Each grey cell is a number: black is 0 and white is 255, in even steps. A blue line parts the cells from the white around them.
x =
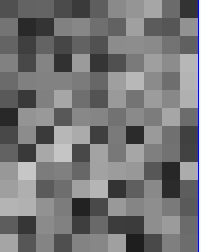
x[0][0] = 80
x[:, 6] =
[138, 98, 140, 80, 159, 154, 114, 122, 120, 156, 51, 153, 60, 160]
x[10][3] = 110
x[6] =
[40, 148, 153, 88, 136, 133, 114, 138, 124, 166, 108]
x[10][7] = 95
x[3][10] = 183
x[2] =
[100, 63, 99, 70, 98, 81, 140, 141, 138, 115, 96]
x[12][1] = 54
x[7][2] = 58
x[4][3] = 130
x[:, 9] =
[107, 86, 115, 140, 110, 136, 166, 112, 114, 39, 43, 122, 155, 127]
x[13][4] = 131
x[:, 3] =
[75, 129, 70, 49, 130, 166, 88, 183, 197, 128, 110, 124, 129, 79]
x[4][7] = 184
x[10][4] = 161
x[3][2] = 132
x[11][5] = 73
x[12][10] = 107
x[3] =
[129, 72, 132, 49, 155, 53, 80, 122, 159, 140, 183]
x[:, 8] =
[166, 91, 138, 159, 139, 156, 124, 154, 127, 87, 137, 142, 142, 73]
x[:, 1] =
[99, 41, 63, 72, 128, 57, 148, 140, 57, 198, 175, 177, 54, 86]
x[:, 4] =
[58, 135, 98, 155, 123, 111, 136, 171, 72, 103, 161, 34, 62, 131]
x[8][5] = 163
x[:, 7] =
[149, 160, 141, 122, 184, 116, 138, 43, 166, 152, 95, 133, 59, 30]
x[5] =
[89, 57, 128, 166, 111, 83, 154, 116, 156, 136, 176]

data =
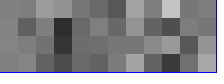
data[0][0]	129
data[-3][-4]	99
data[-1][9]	58
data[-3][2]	126
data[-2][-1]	148
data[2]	[132, 126, 114, 53, 109, 111, 119, 118, 138, 153, 87, 148]
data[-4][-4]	126
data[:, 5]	[106, 127, 111, 98]
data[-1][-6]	124
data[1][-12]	131
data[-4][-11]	126
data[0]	[129, 126, 155, 145, 119, 106, 87, 162, 126, 195, 119, 126]
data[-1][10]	112

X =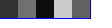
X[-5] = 50
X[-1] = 97
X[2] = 12

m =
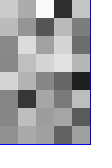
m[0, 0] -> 203
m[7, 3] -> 98
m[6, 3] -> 165
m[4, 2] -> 134
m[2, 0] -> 138
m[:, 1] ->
[172, 149, 220, 191, 179, 54, 190, 170]
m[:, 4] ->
[197, 125, 109, 182, 31, 189, 90, 159]
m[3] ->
[136, 191, 213, 226, 182]
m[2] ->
[138, 220, 161, 213, 109]

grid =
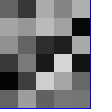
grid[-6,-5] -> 99
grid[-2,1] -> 62
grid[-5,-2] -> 161
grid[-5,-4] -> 151
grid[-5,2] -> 186
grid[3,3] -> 214
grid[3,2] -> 24
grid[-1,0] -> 99
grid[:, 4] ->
[175, 8, 169, 20, 103, 116]

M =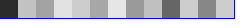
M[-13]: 43
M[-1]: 205
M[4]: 205
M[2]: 163

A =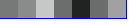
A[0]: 120
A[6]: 161
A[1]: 139

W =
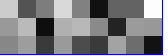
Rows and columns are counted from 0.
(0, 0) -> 204
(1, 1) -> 186
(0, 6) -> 99
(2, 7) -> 109
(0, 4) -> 129
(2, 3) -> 154
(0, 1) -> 83
